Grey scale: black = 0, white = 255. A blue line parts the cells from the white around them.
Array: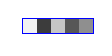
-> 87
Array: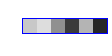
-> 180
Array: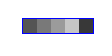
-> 198
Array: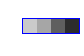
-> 95
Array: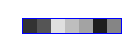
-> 30
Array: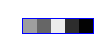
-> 45
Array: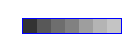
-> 180
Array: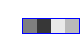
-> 233
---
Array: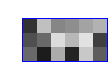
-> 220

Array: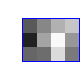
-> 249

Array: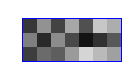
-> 140

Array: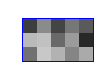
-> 105

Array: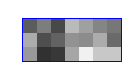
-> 98

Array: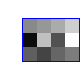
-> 81
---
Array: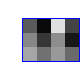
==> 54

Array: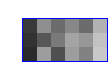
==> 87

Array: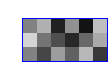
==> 116

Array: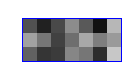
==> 118

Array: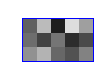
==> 66

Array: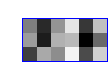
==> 28

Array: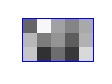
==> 124

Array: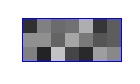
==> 144

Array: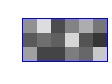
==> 111

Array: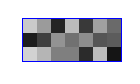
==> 63
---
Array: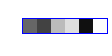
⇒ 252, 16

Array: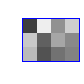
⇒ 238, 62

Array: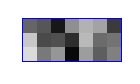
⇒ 219, 9

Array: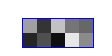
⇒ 231, 15

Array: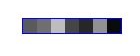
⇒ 189, 11

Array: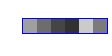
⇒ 203, 49
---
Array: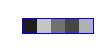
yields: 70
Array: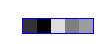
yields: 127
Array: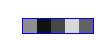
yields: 215
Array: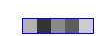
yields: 93
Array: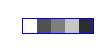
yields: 199
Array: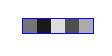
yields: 79
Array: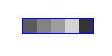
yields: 212
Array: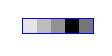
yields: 5
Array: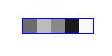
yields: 27
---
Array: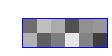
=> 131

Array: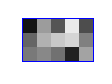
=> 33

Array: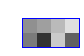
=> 202

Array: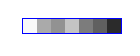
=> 96

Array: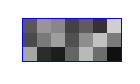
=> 109

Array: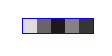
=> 131
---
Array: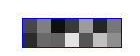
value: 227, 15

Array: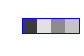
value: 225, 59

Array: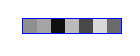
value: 216, 16

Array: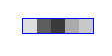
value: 222, 58

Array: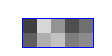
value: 215, 63

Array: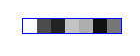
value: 251, 16

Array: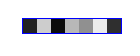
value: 235, 12
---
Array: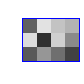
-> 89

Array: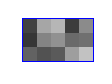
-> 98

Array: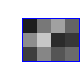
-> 62

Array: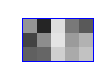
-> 96

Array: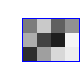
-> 46

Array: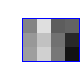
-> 158
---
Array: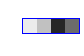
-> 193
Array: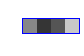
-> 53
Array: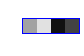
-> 225
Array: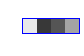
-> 56
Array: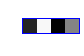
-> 248
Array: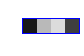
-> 185
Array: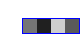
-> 32
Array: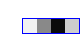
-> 137
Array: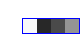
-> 40
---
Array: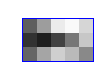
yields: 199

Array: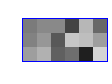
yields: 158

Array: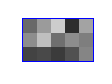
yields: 126

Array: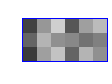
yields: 128

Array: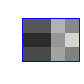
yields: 213

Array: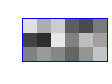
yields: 160
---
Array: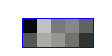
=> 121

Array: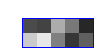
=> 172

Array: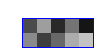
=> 41

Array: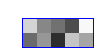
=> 113

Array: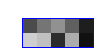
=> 145

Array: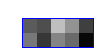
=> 191
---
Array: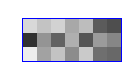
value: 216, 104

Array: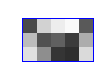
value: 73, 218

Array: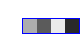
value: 173, 42

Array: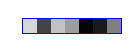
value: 215, 128

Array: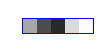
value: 167, 252

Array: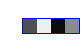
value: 80, 139

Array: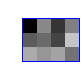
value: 3, 115
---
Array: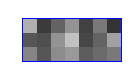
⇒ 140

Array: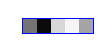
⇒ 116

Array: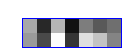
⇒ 252

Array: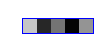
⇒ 198

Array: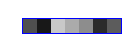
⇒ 200

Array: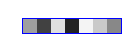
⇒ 223

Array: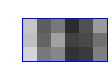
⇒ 121

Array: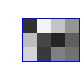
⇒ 95
